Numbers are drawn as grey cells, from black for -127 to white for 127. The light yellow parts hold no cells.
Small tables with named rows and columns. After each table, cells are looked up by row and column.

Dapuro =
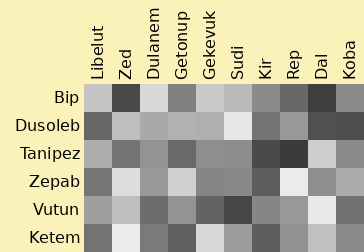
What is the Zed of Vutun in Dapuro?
62
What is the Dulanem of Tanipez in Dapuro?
19
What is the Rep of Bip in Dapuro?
-23
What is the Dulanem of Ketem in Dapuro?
-5
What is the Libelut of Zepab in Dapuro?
-10
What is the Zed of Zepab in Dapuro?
93
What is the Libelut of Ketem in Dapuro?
-12
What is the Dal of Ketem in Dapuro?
64
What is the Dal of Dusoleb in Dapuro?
-47
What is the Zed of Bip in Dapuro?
-54
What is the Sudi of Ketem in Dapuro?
27
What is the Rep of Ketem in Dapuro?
18
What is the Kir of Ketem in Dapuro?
-33
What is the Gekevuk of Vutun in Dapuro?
-28
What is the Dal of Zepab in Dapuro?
15
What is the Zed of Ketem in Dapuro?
108
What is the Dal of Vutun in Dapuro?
105
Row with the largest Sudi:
Dusoleb

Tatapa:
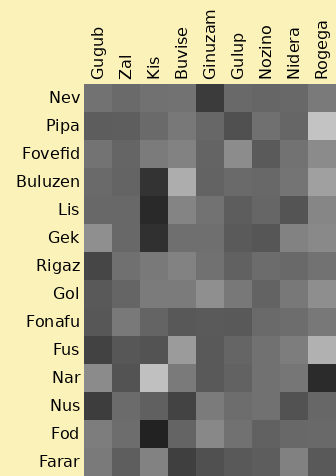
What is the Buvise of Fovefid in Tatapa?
2
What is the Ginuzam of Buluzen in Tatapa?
-28
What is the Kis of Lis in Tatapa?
-86
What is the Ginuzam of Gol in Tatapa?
15
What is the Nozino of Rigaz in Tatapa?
-19
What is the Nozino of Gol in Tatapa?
-28
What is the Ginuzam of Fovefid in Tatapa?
-27
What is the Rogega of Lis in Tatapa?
6
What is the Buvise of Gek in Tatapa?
-16
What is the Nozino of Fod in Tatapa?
-30
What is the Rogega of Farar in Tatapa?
-38
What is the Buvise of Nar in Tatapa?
-5

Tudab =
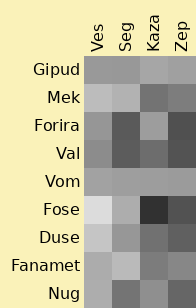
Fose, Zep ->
-45
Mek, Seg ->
50
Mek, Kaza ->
-12
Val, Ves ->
12
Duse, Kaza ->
-14
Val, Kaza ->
-18
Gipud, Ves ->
25
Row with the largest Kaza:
Gipud

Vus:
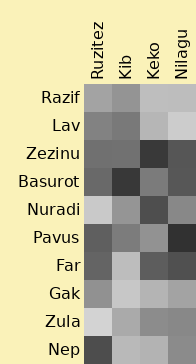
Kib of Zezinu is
-14
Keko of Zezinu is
-70
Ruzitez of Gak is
17
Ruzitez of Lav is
2
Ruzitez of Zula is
83
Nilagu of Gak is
35
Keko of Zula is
12
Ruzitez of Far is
-27
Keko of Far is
-34
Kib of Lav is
-6
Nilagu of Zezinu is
-41
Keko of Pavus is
18
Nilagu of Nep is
11
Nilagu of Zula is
8
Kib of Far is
61
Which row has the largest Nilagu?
Lav

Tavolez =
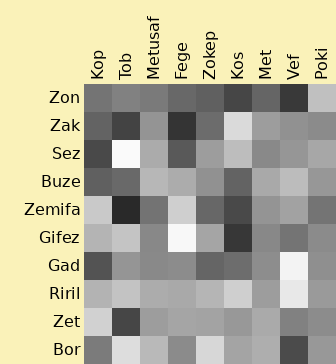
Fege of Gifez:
120
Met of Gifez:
8
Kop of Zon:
-11
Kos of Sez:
61
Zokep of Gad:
-26
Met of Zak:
29
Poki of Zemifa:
-11
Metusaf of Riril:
44
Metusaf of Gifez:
8
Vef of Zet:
1
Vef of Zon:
-70
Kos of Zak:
90

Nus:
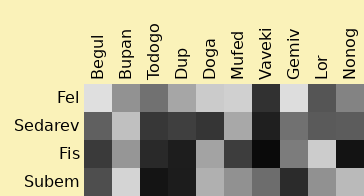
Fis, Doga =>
35
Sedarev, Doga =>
-74
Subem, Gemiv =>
-84
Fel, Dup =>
38
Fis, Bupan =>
22
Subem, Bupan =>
84
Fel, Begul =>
95
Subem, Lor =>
17
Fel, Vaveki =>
-78
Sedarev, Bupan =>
64
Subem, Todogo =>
-107
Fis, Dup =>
-98
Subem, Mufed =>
17
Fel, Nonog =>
3
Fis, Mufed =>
-66
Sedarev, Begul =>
-31
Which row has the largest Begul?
Fel

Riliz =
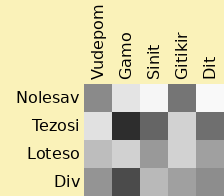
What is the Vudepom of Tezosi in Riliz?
97
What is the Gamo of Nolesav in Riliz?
100
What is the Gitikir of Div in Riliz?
32
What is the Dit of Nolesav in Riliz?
121
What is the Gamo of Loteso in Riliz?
81
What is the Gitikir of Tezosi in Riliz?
82
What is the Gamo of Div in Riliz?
-52
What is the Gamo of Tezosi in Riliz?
-82
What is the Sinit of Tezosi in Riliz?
-26
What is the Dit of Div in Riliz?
13
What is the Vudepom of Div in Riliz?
20
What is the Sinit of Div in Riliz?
57
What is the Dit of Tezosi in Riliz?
-16
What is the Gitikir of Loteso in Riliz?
82
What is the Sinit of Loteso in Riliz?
25
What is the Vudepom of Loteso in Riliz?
61
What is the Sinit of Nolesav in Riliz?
118
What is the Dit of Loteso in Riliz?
32

